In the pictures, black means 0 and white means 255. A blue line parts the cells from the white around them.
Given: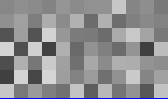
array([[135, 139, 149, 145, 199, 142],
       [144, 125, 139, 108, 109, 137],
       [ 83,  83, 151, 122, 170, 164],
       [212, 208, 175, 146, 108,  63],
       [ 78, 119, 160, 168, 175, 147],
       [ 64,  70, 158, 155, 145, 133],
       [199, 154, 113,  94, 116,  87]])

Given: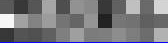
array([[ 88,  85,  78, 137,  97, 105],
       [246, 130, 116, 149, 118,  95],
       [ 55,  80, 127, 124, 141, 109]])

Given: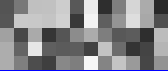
array([[ 84, 192, 205, 235, 127, 171],
       [ 86, 200, 209, 243, 149, 168],
       [161, 170,  85, 172,  88,  46],
       [173, 231,  91,  65, 108,  68],
       [173,  77, 136, 246, 196,  70]])

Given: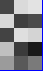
array([[ 70, 227],
       [216,  75],
       [ 67, 212],
       [192,  25],
       [155, 122]])

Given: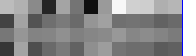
array([[188, 138, 164,  15, 247, 206, 182],
       [ 67,  83, 122, 149, 112, 112, 106],
       [119, 131, 144, 134, 152, 140, 123],
       [ 54,  78, 122, 143, 116, 109,  96]])

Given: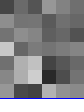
array([[ 70,  84, 130],
       [142, 117, 112],
       [115, 133, 103],
       [200, 123, 124],
       [112, 193,  87],
       [135, 206,  77],
       [151,  66, 146]])

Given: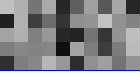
array([[192, 117,  39, 160, 166],
       [ 32,  62,  52, 147, 145],
       [163, 127,  39, 116, 148],
       [126, 131,  15, 125, 124],
       [ 48, 135, 152, 144, 115]])
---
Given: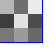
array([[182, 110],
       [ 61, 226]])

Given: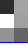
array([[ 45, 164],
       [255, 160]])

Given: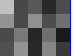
array([[192,  72],
       [147,  73]])

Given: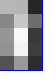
array([[182, 181],
       [135, 200]])

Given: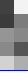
array([[ 65, 243],
       [ 59, 124]])

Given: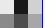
array([[234,  24],
       [138,  77]])

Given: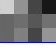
array([[208, 146],
       [102, 110]])
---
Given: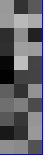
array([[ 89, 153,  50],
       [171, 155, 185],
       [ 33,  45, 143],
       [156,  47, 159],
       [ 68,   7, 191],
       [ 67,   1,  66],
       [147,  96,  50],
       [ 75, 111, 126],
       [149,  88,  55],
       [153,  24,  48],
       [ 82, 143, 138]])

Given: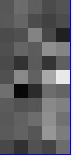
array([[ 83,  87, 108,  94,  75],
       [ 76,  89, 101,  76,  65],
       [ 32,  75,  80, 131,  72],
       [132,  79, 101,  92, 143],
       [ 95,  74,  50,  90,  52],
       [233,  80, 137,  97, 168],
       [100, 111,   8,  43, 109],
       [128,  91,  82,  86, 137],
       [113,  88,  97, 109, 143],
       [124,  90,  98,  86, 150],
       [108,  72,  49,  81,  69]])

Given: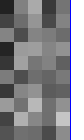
array([[116,  34, 129, 170,  57],
       [131,  67, 109, 149,  73],
       [108, 132,  77, 132, 124],
       [146,  36, 155, 158, 133],
       [ 96,  54, 161, 118, 130],
       [121, 124,  78, 110, 101],
       [ 97,  56, 134, 146,  92],
       [145, 155, 114, 184, 112],
       [197,  67, 176, 135, 111],
       [140,  83, 112, 108,  75]])

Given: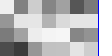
array([[122, 239, 129, 205, 133, 161,  86],
       [229, 150, 229, 230, 179, 218, 229],
       [147, 123, 162, 237, 244, 246, 134],
       [206,  76,  59, 150, 193, 194, 228]])

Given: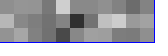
array([[131, 143, 149, 148, 120, 207, 137, 137, 144, 130, 108],
       [162, 183, 136, 126, 114, 132,  48, 115, 192, 205, 154],
       [143, 147, 166, 129, 113,  73, 136, 160, 158, 125, 123]])

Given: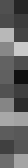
array([[ 38,  80],
       [ 60,  75],
       [ 68, 184],
       [202, 136],
       [ 78,  98],
       [ 16,  96],
       [ 62,  81],
       [ 43, 133],
       [163, 168],
       [ 88,  92],
       [ 85,  64],
       [164, 109]])
